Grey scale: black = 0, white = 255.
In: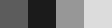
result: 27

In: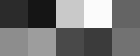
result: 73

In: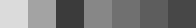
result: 112

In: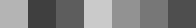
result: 146

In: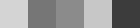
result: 139

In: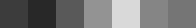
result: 217

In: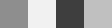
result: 241

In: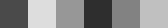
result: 46

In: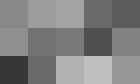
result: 177

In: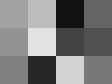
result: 39
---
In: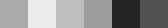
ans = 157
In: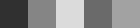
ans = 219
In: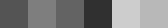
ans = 48
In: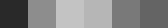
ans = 182
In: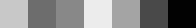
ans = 164
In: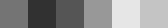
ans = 152
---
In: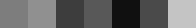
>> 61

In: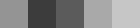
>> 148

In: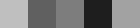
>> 191

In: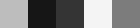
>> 189

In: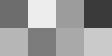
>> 58

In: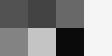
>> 245

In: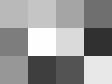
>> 48

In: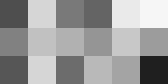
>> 214

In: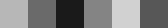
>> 106
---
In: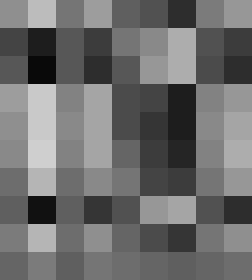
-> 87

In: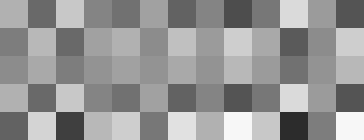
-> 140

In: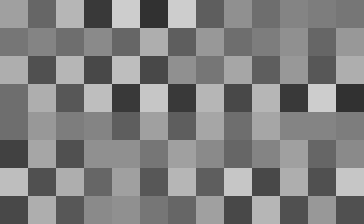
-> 174

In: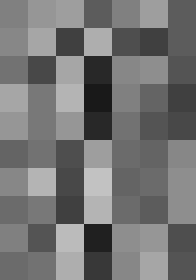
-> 114

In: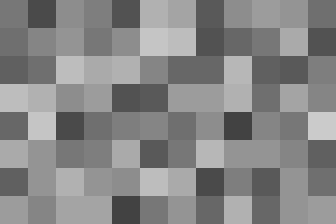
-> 96

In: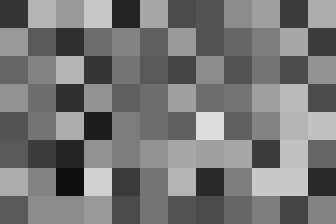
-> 102
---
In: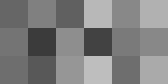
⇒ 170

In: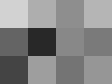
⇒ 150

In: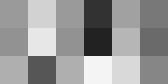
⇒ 134

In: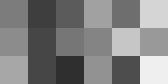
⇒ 239

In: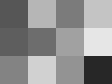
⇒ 39

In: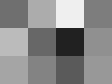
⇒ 152
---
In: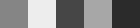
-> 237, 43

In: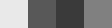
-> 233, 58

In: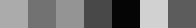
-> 209, 5

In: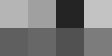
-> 195, 36

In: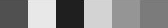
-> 232, 31

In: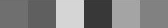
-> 213, 56

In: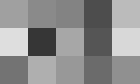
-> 222, 54

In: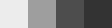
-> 236, 51
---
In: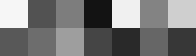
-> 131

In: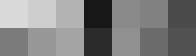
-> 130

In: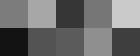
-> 118

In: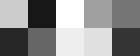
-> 160

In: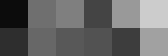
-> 153

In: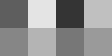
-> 52
